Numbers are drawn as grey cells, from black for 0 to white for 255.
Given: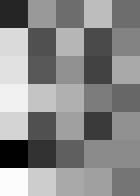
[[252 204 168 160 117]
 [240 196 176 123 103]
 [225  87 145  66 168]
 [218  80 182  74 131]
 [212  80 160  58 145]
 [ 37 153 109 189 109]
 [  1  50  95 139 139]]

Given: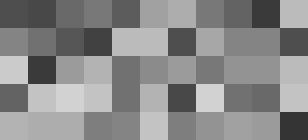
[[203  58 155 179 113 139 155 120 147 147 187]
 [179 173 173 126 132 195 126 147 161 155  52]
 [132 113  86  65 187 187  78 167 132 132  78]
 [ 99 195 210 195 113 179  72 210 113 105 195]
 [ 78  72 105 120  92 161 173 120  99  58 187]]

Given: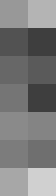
[[167 208]
 [152 180]
 [138 132]
 [124 111]
 [117  62]
 [103  90]
 [ 82  62]]

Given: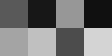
[[164 192  76 212]
 [ 89  23 151  16]]

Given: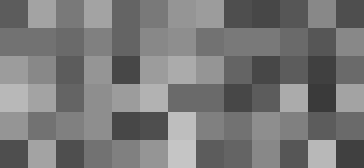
[[184 163 100 142 156 178 106 106  71  92 171  58 163]
 [156 136  92 149  71 156 171 149 100  71  92  64 106]
 [149 114 128 142  71  78 190 128 114 142 128  92 106]
 [114 114 106 128 100 136 142 114 121 121 106  86 136]
 [ 92 163 121 163 100 121 149 156  78  71  86 136  78]
 [ 78 163  78 114 128 149 197  92 100 136  86 184  64]]

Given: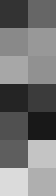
[[219 175]
 [167 145]
 [137 152]
 [ 94 196]
 [ 80  24]
 [ 51 102]
 [ 36  59]]

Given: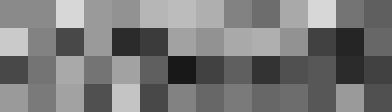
[[202 130  72 154  43  59 162 146 169 175 146  65  37 103]
 [154 122 162  80 196  72 130 103 122 103 109  87 154  80]
 [138 138 215 154 146 182 188 175 130 109 169 215 116  95]
 [ 72 116 169 116 162  95  24  65  95  51  80  87  43  65]]

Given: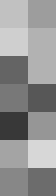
[[207 178]
 [193 157]
 [164 215]
 [135 108]
 [120  87]
 [100 178]
 [ 56 150]]
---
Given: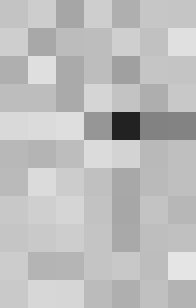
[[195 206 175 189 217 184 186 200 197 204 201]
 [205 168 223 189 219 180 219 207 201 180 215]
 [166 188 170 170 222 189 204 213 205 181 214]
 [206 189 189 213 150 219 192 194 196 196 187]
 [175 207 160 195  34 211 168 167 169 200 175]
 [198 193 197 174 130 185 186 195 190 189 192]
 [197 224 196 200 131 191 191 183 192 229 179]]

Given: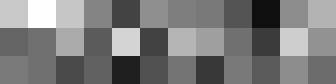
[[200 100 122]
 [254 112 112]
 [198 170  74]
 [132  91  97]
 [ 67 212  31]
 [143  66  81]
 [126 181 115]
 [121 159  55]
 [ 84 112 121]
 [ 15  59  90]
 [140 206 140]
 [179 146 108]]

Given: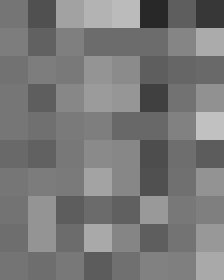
[[117 125 114 118 118 105 118 115 110 116]
 [ 80  97 125  94 112  97 124 148 148 110]
 [162 127 121 135 122 120 122  93 108 120]
 [179 108 148 155 126 138 163 107 169  92]
 [187 108 139 150 104 135 135  96 133 112]
 [ 40 108  94  64 104  77  80 153  94 129]
 [ 94 133 102 114 129 110 112 120 115 127]
 [ 55 171 105 145 193  92 147 127 152 169]]

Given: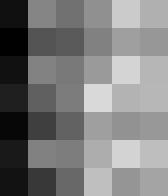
[[ 16   1  17  31   7  25  18]
 [133  84 130  96  63 129  56]
 [113  90 121 124  98 125 104]
 [144 129 154 217 159 173 191]
 [203 159 212 179 146 211 149]
 [176 151 182 183 152 190 164]]

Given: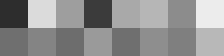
[[ 45 111]
 [219 132]
 [158 109]
 [ 59 154]
 [169 111]
 [182 142]
 [140 127]
 [236 184]]

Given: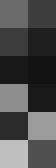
[[107  59  24 141  43 191]
 [ 62  30  18  25 155  80]]

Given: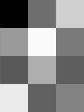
[[  1 154  89 234]
 [110 250 173  97]
 [207 121  94 131]]

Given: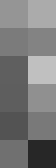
[[149 123  95  94  83 112]
 [171 131 192 144 121  39]]

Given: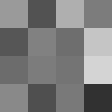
[[154  86 108 137]
 [ 82 129 124  79]
 [175 110 116 121]
 [124 197 212  49]]
